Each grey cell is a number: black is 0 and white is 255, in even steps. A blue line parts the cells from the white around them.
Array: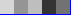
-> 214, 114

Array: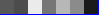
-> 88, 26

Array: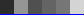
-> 44, 212

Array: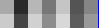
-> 169, 153

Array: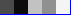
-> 75, 244

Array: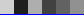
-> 208, 145

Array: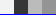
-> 242, 148

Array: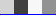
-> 211, 146

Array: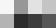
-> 246, 87

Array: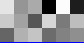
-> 228, 143
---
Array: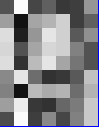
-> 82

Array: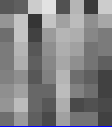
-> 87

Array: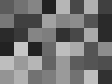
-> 92

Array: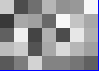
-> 204

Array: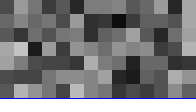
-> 75

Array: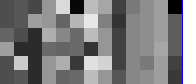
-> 78
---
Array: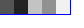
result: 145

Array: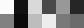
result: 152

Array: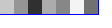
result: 244

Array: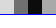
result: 12

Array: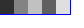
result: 96

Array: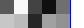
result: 15

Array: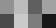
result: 95

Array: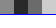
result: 107

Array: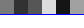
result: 21

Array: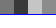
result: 197
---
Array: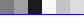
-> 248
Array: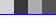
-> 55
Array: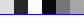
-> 11
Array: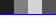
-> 128
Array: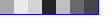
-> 190
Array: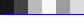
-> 248
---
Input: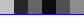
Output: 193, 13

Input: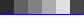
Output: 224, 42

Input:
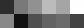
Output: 254, 18

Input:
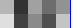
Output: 223, 51

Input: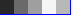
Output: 245, 40

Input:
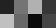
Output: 192, 11

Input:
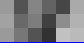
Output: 193, 50

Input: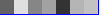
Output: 223, 51

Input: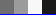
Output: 248, 26

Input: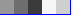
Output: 246, 59
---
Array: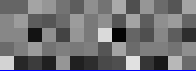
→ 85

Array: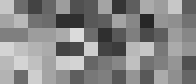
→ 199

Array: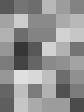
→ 156

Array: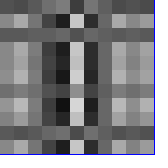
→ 81

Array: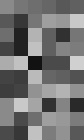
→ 88

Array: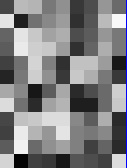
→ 150

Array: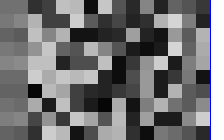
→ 84
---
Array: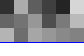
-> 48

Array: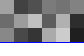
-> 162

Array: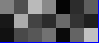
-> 129

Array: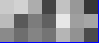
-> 202

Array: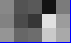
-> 136

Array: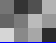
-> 117

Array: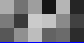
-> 173

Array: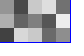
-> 149

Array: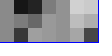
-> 138
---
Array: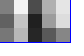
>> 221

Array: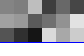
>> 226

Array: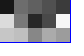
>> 247

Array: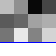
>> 174

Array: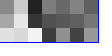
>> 119

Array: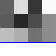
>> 140
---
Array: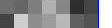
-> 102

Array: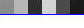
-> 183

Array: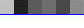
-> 33

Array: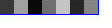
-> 160

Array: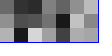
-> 50

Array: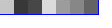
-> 56

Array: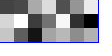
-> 73

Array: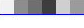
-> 141
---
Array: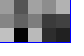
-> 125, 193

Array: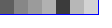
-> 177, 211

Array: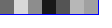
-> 24, 216

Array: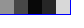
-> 8, 216

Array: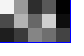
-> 103, 244

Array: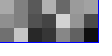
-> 68, 211

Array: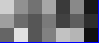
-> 122, 225

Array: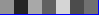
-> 97, 213

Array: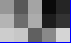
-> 172, 213
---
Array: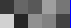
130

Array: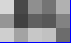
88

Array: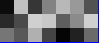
139

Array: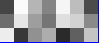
210

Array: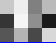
143

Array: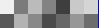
151

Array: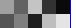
190

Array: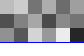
138

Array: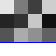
200

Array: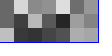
158
